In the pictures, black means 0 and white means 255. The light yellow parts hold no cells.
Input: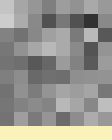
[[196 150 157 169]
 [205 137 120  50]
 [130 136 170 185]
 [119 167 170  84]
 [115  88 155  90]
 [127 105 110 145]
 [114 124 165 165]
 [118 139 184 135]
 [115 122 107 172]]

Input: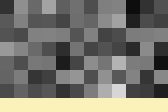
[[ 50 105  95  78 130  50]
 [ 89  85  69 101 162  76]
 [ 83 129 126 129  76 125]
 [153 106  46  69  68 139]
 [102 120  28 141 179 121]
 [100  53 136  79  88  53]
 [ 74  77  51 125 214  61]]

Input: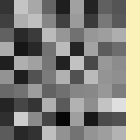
[[ 52 168  30  35  84]
 [ 64 191  65  58  89]
 [ 97  59 150 151 174]
 [172  40 187 163 109]
 [ 31 161  33  73 140]
 [147  82 177 186 143]
 [105 157 112 136 124]
 [ 36  52  90 142 223]
 [ 47 139   7  23  81]
 [ 91  50 146 148 179]]

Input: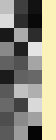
[[191  18]
 [218   9]
 [ 24  44]
 [137 228]
 [ 97 165]
 [ 27 104]
 [ 89 175]
 [105 217]
 [ 78 161]
 [ 90   5]]

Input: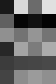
[[ 25 107]
 [ 96  17]
 [144 149]
 [ 39 124]
 [ 60  70]
 [ 68 155]]

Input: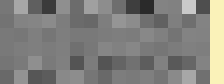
[[119  95 143 160 110  42 129  78]
 [115 133 125 104 149 111 127 131]
 [121 127 126 121 126 136 116 130]
 [121 127 127 120 129 122 124 126]
 [117 143 128 124 100  93  89 131]
 [105  86 137 118 125 127 138 112]]

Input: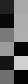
[[ 33]
 [  8]
 [120]
 [156]
 [ 20]
 [112]]
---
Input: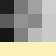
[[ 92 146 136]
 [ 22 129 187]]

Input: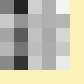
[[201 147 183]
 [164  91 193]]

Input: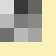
[[184 124 137]
 [111 185 163]]

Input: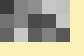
[[114 132  74]
 [ 99 199  93]]

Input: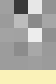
[[155 188 138]
 [163 162 237]]

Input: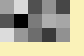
[[ 84   2 123]
 [220 152 109]]

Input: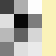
[[223   8 125]
 [185  97 214]]
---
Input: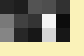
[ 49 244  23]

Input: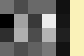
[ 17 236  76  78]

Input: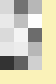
[183 191 218]

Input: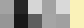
[217 165]

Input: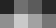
[ 41 162]

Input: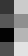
[203  88]

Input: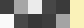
[58 61]
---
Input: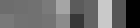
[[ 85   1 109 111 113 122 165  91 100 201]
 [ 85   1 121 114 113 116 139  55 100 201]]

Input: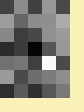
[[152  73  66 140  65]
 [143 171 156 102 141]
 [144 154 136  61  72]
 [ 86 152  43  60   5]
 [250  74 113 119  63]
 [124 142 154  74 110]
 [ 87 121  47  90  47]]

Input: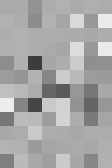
[[175 172 170 171 146 173 177 170]
 [152 235 177 173 141 177 165 217]
 [169 173 174 177 172 174 172 171]
 [152 234 176 177 174 171 166 220]
 [143 145 142 176  60 167 174 203]
 [156 155 156 149 178 134 203 185]
 [118 168 191 184 172 102  90 151]
 [ 99 151 237 133  69 201 210 147]
 [122 165 119 187 185 157 211 173]
 [172 172 169 172 201 172 171 168]
 [168 175 179 177 155 166 169 170]
 [135 177 127 186 168 159 202 167]]

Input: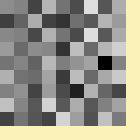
[[ 86 173 141 131  67 181 115  76 222]
 [180 155  63  99 173  66  51 112  89]
 [ 88 170 136 129  72 177 116  74 221]
 [181 207 155 106 140 135  51 190 105]
 [  1 130 116 132  98 184 126 147 163]
 [168 201 176 114 108 164  58 188 105]
 [102  69 129 145  67 156  75  31 177]
 [129 163 193 133  87 211  88 173  87]
 [193 122  66 116  85  68 211 158  82]]

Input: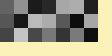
[[173  31  99 145  27  40 167]
 [ 13 166  86  24 186 172  88]
 [122  15  68 196  72 120  52]]

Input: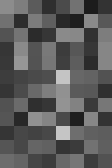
[[ 28  51 140 126  91  47  75 114]
 [138  88 113  45 124  95  40  30]
 [ 49 125  83 116  43  54 138 136]
 [ 55 134  54 138  84 121  60  87]
 [ 43 134  56 150  83 119  63  93]
 [ 99  82  61  68  74  78 196 103]
 [ 88  48  53  75 105 126 145  90]
 [ 58 119  82 107  47  54 147 130]
 [135  51  85  40 145 132  74  30]
 [ 96  93  53  71  66  72 197 110]
 [114  95  85  71 101  97  52  59]
 [ 60  82 108 100  69  60 104 118]]

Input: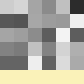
[[192  44 205 213 165 139]
 [153 239  88  84 167 156]
 [243  93 165 158 140  93]
 [211 175 130 123 193 131]
 [219 170 100 100 238  98]]

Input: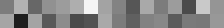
[[201 149 124 178 103 145 156 174 244 163 131  86 169 124 156  75]
 [120 152 165  30 164  89 140  74  82 169 124  96 130 136  91 122]]

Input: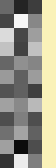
[[ 36  61 105]
 [246 135  69]
 [ 71 158 219]
 [ 66 193 194]
 [144 133 102]
 [ 96 156 154]
 [ 97  63  83]
 [137 185 161]
 [127  78  78]
 [164  97 112]
 [ 12  77 160]
 [236 126  51]]
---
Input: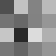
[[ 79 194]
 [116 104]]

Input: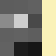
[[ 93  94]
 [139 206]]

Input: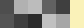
[[ 78 177]
 [ 84  62]]

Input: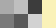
[[170 191]
 [122  89]]

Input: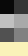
[[  8  53]
 [192 169]]

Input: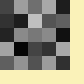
[[ 68 158]
 [ 50  29]]
